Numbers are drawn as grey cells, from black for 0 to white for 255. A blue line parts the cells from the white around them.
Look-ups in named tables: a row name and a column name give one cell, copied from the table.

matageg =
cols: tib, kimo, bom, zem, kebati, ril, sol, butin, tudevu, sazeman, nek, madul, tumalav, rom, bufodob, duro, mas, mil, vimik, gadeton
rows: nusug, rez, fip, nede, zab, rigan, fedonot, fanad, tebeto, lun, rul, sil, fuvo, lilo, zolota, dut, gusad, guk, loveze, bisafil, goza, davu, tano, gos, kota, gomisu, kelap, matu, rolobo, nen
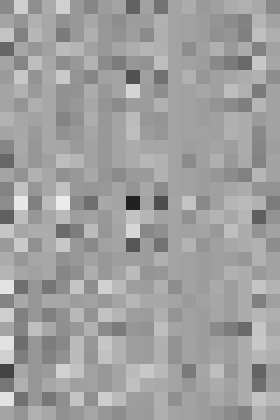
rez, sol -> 167
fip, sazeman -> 158
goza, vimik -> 196
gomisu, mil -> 172
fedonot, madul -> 142
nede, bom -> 150
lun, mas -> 176
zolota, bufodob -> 137
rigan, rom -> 176
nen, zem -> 167
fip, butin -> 152
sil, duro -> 175
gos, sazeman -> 151
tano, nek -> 157
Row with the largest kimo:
zolota

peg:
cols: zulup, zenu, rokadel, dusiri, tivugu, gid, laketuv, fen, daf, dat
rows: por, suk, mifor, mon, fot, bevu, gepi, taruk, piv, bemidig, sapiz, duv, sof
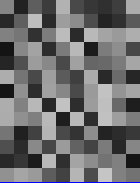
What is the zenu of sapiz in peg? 43
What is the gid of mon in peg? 184
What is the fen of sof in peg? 197
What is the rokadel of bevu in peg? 73
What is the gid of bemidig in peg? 51
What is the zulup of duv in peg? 40
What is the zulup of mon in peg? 20
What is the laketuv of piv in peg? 45
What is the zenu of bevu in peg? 117
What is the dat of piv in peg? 125
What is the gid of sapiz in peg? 98
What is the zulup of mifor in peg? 129
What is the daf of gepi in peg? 148
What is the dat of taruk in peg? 30
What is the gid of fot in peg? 161
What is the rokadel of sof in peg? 154

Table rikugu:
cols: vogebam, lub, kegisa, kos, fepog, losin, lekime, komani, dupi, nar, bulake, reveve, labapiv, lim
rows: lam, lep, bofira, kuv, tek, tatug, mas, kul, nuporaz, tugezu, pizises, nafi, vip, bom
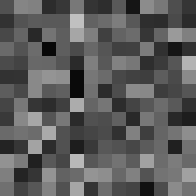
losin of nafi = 185
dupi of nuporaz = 97
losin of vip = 107
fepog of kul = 63
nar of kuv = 65
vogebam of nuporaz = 57
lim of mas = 86
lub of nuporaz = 136
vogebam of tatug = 50
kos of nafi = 89
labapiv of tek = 86
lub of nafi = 123
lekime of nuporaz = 81
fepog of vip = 98
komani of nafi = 101
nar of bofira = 108
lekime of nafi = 87
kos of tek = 103
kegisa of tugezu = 108

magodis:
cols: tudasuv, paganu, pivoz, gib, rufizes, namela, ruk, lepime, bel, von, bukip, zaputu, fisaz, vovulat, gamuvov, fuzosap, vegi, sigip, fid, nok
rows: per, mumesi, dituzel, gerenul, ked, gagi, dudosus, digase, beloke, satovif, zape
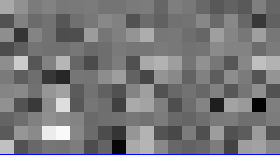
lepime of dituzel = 118
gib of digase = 140
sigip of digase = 154
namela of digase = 87
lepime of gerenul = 110
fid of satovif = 156
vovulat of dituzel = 110
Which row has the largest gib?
satovif

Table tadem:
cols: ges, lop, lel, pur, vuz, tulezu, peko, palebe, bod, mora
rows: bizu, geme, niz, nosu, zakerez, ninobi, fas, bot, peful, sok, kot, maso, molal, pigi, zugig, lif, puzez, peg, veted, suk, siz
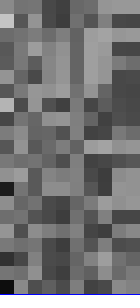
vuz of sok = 81
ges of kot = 86
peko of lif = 84
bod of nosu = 71
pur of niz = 108
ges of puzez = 149
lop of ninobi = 101
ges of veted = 49
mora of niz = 153
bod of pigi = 148
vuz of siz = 75
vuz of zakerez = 148
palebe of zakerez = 149
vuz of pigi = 141
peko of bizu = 109
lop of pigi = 116
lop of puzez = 79
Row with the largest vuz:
fas

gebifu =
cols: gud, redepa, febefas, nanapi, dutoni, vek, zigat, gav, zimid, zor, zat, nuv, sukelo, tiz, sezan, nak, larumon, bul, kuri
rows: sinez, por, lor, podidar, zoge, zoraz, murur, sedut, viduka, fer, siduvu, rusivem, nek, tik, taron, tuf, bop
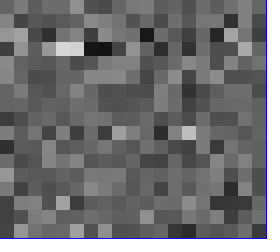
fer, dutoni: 126
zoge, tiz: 135
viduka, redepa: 78
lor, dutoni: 114
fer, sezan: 122
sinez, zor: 120
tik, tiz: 89
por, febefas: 87
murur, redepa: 123
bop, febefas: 114
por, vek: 98
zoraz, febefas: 75
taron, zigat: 92
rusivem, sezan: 84
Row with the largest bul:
podidar

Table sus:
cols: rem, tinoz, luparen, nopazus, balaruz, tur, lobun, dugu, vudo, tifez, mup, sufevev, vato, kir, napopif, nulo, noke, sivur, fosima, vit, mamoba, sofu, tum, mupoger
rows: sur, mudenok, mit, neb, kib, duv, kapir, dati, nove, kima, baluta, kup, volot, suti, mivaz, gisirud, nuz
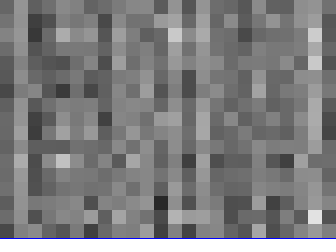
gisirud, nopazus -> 119
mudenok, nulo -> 102
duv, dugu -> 98
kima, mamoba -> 96
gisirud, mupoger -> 82
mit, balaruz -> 172
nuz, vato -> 130
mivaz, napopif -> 137
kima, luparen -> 61
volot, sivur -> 111
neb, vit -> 120
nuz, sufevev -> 64
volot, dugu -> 109
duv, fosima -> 147
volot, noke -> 108
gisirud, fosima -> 107
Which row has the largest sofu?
kup

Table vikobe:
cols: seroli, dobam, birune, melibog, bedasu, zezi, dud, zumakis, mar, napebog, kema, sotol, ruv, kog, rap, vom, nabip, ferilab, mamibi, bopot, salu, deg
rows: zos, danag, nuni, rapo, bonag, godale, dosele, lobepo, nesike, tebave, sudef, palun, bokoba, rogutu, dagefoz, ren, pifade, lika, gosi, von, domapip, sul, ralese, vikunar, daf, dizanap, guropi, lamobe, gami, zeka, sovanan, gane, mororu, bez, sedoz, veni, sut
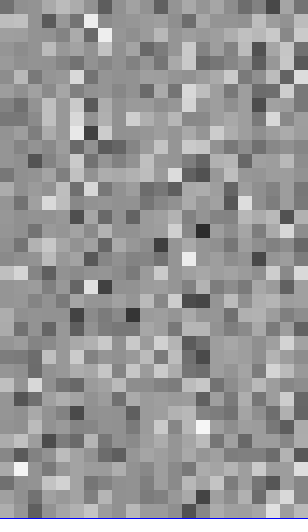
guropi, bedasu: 152
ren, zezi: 79
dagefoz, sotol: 135
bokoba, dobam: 144
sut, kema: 155
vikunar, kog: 182
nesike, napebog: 207
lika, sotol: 62
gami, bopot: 157
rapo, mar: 145
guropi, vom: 158
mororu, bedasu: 188
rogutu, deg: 119
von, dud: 147
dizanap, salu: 157
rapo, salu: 197
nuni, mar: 150
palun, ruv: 149

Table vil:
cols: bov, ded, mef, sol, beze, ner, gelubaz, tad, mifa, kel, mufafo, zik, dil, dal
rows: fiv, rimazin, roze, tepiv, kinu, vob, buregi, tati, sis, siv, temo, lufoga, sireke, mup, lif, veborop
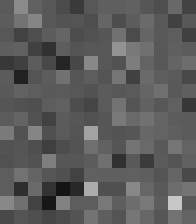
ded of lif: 111
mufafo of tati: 97
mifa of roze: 113
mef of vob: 84
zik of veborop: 86
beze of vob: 113
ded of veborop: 84
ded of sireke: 114
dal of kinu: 109
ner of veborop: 83
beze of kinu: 36
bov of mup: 94
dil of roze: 93
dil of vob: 90
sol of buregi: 89
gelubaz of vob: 93
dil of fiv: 104

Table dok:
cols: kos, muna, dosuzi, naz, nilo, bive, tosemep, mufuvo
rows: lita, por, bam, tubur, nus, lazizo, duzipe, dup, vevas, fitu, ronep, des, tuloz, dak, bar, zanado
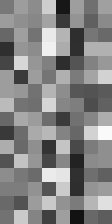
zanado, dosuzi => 132
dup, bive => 126
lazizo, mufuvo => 210
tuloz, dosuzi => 107
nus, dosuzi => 150
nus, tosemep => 130

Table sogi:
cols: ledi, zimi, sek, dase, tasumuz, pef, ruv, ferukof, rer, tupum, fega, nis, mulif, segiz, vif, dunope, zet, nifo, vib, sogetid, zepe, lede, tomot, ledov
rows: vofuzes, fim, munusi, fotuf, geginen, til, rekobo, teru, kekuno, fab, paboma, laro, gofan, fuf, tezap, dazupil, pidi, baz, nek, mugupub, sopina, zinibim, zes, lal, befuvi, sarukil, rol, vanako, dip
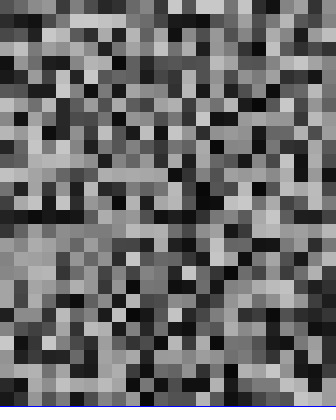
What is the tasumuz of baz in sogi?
139
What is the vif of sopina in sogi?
109
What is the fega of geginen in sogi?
40
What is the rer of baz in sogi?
70
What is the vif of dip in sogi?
181
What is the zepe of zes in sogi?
81
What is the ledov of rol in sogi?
62
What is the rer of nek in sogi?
43
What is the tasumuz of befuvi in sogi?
128
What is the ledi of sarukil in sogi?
147
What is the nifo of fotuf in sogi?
52
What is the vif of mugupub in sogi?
106
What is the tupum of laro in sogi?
101
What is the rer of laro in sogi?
131
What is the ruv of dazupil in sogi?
91
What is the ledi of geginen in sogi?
17
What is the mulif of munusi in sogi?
16
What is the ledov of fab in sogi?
157
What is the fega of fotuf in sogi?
127
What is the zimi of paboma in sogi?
101
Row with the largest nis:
fotuf

